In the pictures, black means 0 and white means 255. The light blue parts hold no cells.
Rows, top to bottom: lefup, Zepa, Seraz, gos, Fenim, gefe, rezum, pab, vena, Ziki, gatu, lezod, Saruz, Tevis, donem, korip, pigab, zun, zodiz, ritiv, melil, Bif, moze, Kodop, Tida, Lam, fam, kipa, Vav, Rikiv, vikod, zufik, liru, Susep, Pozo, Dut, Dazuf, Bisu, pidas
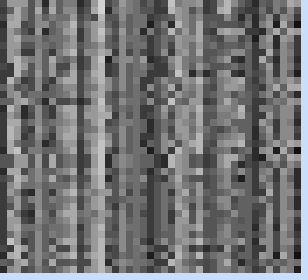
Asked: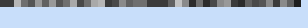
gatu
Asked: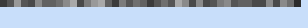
Rikiv

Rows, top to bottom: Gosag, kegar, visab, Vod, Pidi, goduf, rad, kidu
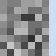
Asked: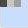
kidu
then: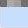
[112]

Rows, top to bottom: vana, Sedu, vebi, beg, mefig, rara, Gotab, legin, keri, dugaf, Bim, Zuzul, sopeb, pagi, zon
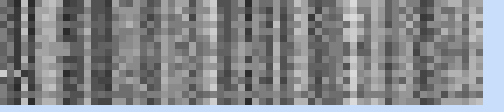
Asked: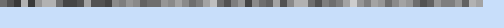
keri
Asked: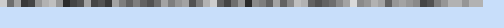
Bim
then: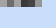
[163]
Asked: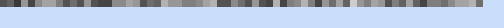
Zuzul
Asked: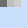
mefig
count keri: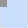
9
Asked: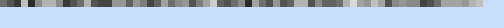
zon

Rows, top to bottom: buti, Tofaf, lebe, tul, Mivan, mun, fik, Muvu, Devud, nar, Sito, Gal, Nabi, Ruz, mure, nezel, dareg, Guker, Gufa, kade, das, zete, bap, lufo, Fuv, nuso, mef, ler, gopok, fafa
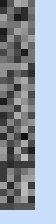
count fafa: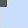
3
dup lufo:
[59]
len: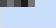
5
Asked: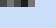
Muvu
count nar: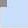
3
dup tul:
[117]
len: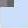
2

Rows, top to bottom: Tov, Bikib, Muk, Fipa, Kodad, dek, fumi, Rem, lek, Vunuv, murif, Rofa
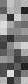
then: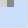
[138]
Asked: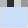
Muk
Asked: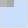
Bikib
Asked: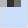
Rofa
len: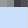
4
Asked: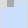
Fipa
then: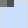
[169]

